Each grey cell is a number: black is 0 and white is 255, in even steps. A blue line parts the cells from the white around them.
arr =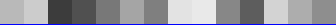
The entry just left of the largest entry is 227
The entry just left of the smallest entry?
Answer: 204

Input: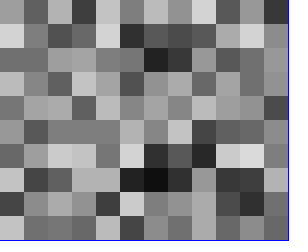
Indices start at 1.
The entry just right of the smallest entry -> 48
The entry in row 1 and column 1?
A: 158
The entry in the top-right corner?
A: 56
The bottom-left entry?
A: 195
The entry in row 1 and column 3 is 179
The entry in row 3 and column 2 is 112
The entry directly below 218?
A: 62
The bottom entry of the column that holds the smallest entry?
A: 140
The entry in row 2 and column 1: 211
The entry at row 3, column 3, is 158
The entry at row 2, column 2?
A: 126
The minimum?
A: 15
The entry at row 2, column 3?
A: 81
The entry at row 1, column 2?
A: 96
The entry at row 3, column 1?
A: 112
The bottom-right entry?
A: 104
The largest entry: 218

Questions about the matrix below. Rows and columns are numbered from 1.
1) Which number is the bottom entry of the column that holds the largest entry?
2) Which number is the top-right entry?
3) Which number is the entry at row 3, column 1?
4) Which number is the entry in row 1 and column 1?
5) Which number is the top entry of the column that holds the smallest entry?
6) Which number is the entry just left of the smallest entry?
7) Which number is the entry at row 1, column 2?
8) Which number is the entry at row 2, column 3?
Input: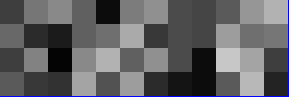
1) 90
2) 178
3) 62
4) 62
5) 137
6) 130
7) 118
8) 27

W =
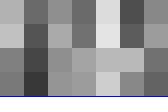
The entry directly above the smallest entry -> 70
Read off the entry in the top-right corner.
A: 136
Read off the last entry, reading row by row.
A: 99
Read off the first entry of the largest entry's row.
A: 193
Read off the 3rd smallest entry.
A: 78
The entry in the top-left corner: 178
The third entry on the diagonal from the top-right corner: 185
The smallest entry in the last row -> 56

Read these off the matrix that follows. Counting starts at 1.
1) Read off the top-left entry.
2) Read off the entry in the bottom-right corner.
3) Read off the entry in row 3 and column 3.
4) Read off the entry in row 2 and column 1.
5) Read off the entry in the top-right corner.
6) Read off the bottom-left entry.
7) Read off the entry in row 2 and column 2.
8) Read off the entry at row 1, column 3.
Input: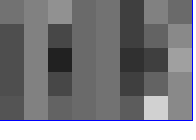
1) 114
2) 137
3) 33
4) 78
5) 106
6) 84
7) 129
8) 145

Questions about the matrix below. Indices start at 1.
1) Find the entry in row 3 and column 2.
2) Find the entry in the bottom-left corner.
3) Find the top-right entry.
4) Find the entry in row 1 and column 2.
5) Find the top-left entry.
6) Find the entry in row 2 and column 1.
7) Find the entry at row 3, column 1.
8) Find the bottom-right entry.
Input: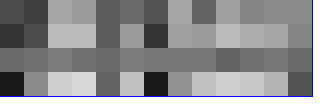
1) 112
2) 25
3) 140
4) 64
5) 77
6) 51
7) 105
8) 84

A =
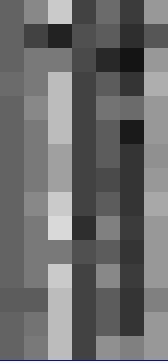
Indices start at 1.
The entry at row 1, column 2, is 136
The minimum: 20
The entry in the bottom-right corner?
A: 152
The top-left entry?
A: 99
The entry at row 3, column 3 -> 121
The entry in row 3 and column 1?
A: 99
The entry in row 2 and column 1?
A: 99
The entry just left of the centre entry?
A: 160
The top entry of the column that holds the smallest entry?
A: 59
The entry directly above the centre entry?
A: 66
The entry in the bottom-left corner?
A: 99
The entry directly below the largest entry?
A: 121
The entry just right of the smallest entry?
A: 152
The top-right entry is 152
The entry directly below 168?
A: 152
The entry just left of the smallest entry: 40
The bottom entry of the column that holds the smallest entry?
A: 128
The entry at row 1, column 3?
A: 202
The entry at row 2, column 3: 34
